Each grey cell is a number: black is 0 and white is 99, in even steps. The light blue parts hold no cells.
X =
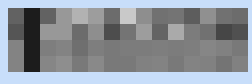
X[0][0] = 38
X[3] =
[51, 11, 52, 55, 47, 53, 47, 47, 50, 51, 47, 51, 50, 45, 50]
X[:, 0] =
[38, 33, 51, 51]
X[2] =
[51, 11, 49, 51, 43, 49, 47, 48, 48, 49, 48, 49, 52, 50, 47]
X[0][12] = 56
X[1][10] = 66
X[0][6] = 42
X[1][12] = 44
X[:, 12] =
[56, 44, 52, 50]
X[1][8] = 61
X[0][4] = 69
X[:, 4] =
[69, 42, 43, 47]
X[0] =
[38, 11, 38, 59, 69, 61, 42, 78, 55, 44, 45, 36, 56, 44, 42]

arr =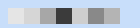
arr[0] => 89
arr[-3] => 80
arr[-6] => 83

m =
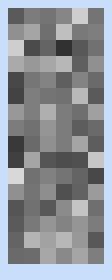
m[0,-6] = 35
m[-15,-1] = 49
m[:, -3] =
[52, 74, 19, 71, 37, 44, 48, 48, 48, 30, 45, 31, 54, 51, 71, 53]
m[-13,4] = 37
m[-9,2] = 58
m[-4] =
[33, 44, 34, 54, 76, 43]
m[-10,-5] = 49
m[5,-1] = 35
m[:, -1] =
[45, 49, 44, 56, 41, 35, 62, 41, 36, 77, 28, 60, 43, 48, 34, 49]
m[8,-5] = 41
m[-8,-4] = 56
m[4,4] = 51
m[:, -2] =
[80, 47, 34, 37, 51, 72, 43, 36, 64, 31, 39, 38, 76, 58, 59, 64]
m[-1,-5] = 42
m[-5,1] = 45
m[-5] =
[56, 45, 55, 31, 38, 60]
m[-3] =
[35, 47, 58, 51, 58, 48]
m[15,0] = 41
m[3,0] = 66
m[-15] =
[56, 64, 43, 74, 47, 49]
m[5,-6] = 26
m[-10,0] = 59
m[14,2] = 63
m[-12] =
[28, 46, 51, 37, 51, 41]

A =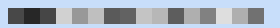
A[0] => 28
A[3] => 81
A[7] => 38
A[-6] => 36

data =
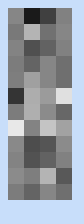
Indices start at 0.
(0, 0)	52
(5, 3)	87
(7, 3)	63
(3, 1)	39
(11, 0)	48
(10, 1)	49
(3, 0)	48
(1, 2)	44
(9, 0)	51
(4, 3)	43
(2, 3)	50
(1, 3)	52
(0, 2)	25
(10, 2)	70

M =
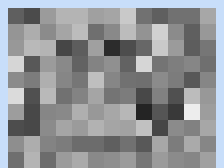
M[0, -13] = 37
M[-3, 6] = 64
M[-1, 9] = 60
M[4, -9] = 46
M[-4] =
[61, 28, 52, 53, 68, 59, 65, 71, 14, 33, 22, 92, 61]
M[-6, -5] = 43
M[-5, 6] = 45
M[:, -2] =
[44, 37, 36, 52, 34, 73, 92, 50, 66, 52]
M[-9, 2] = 54
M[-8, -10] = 27
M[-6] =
[54, 48, 68, 52, 46, 74, 52, 44, 43, 54, 48, 34, 52]
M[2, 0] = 59
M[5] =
[85, 31, 72, 44, 51, 64, 45, 48, 28, 50, 31, 73, 59]
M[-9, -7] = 53
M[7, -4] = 27
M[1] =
[58, 67, 54, 64, 73, 43, 53, 73, 57, 81, 54, 37, 59]
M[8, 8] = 34
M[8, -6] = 44
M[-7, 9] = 45
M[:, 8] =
[44, 57, 40, 83, 43, 28, 14, 75, 34, 46]
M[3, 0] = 83
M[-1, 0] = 43
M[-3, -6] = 63
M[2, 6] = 17
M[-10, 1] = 29
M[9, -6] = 60
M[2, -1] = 46
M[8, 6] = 37
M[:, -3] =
[44, 54, 60, 49, 48, 31, 22, 54, 48, 54]

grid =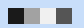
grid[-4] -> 10
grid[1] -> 63
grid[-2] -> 93
